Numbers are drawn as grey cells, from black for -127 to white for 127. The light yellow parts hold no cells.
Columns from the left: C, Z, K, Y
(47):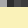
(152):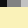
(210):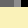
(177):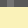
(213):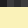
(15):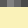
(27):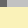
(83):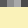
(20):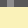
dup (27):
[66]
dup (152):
[2]

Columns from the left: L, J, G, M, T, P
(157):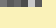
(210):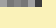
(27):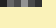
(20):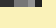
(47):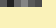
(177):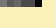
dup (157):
[-37]
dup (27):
[-52]
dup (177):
[-52]
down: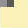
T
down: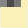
G

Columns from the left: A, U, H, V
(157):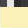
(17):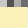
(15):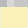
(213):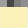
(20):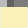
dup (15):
[71]
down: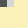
U
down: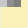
V
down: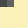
U

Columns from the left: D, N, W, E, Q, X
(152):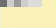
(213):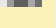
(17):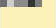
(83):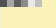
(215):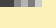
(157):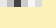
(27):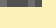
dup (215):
[-60]
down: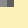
W
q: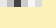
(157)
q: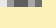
(213)
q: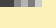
(215)
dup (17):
[11]

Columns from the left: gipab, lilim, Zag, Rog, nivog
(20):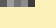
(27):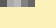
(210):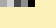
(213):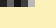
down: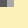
gipab
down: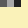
gipab
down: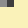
Rog

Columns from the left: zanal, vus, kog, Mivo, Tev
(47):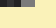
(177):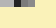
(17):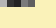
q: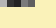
(17)
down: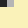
zanal
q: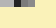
(177)
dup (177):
[53]

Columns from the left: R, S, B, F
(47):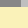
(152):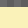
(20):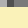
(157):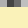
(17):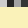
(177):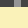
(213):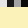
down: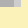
R
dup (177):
[-59]
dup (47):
[7]
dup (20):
[-5]

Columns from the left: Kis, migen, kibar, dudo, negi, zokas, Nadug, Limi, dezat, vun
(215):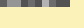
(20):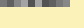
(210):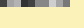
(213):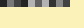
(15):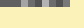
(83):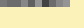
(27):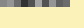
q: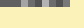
(15)
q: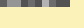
(215)
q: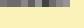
(83)
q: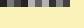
(213)
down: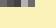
negi
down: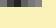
Kis

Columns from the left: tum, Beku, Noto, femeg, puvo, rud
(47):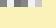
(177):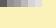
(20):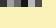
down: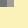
Noto
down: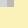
puvo
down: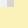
puvo

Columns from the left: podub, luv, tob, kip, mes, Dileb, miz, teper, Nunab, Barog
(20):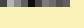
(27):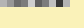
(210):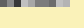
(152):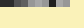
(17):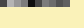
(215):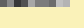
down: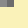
tob
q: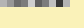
(27)
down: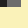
teper
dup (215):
[-3]
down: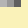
Barog
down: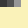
tob
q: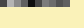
(20)

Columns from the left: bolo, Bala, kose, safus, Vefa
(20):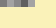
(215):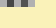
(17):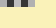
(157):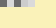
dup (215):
[49]
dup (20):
[35]

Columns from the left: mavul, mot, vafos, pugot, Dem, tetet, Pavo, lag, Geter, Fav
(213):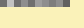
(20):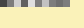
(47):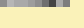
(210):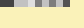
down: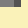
Fav
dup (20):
[-2]
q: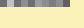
(213)
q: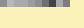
(47)
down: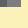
Fav
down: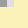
Dem

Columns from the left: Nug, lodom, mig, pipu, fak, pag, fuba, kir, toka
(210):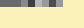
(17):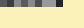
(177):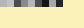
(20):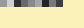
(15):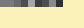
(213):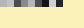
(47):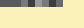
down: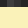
toka
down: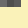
mig

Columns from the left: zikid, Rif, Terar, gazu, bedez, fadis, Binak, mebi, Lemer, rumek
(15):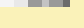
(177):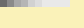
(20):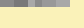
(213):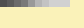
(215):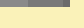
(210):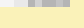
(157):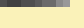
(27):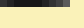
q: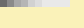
(177)
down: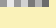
mebi
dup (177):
[105]
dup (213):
[81]

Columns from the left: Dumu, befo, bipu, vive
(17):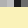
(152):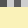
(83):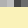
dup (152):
[78]
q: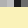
(17)

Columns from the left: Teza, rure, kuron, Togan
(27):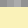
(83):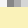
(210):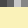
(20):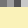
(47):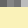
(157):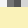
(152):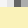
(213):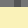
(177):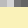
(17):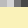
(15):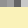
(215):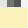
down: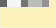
Teza
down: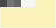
Teza
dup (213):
[-10]
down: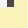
Teza

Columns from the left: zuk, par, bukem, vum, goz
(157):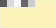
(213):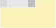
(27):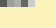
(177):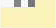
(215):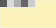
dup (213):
[104]
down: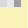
par
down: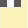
zuk
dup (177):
[120]
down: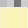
goz
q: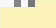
(177)

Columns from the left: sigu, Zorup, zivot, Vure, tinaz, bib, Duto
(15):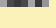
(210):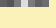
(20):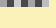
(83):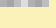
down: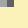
sigu
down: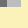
Duto
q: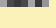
(15)
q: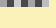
(20)

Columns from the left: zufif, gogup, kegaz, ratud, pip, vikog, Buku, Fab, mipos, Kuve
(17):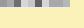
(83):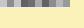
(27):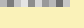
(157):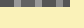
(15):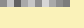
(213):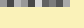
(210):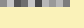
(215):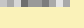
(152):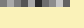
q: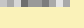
(215)
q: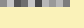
(210)

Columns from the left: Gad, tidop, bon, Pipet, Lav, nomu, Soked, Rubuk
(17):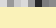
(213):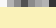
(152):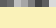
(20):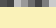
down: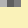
Soked
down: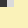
Rubuk
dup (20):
[-59]
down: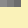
Lav

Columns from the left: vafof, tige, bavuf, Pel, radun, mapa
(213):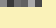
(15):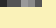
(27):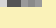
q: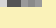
(27)
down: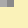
radun
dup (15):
[-42]
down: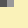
mapa
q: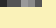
(15)
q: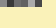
(213)
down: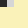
vafof

